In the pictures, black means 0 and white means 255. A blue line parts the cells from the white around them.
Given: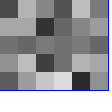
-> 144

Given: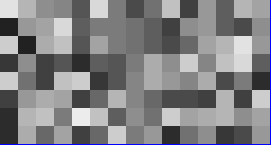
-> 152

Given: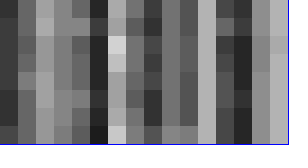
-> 179

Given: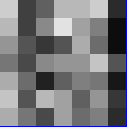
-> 43

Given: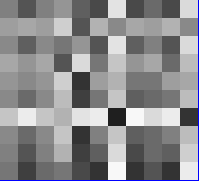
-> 236

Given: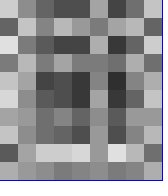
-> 174

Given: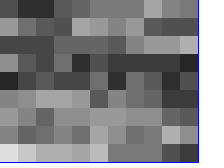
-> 59

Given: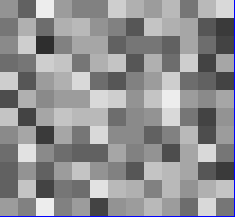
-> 118
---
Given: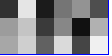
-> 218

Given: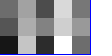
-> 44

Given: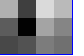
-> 82

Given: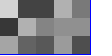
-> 88

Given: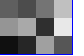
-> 38

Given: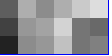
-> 193

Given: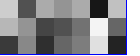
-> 125
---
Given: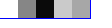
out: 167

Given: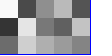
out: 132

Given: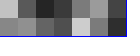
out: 46

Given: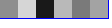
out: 163

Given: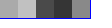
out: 137

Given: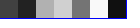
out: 16

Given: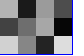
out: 221
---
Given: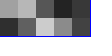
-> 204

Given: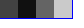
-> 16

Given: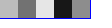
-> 230

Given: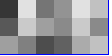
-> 97

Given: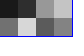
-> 215

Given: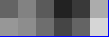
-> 69

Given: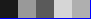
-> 90
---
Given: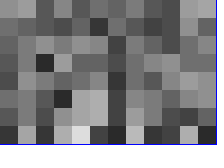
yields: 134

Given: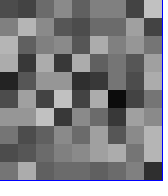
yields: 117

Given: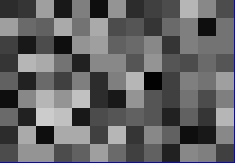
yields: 115

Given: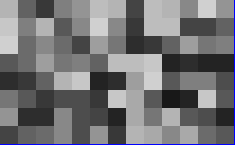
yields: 127

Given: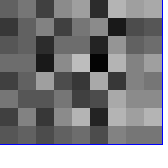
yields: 109

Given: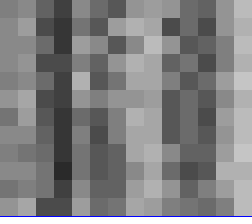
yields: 187
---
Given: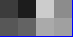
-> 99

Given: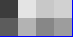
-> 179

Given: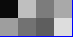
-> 114

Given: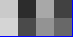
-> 74

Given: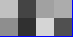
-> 48

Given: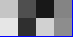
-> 47
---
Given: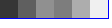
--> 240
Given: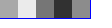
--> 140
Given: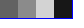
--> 23
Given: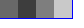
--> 201
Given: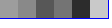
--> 201
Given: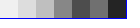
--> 36
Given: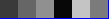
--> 123
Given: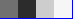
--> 246
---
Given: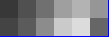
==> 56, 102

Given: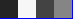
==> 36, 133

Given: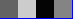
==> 99, 132

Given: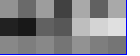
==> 146, 117

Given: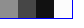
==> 142, 252

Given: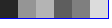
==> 38, 220

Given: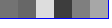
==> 115, 167

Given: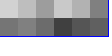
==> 210, 96

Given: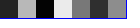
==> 35, 141
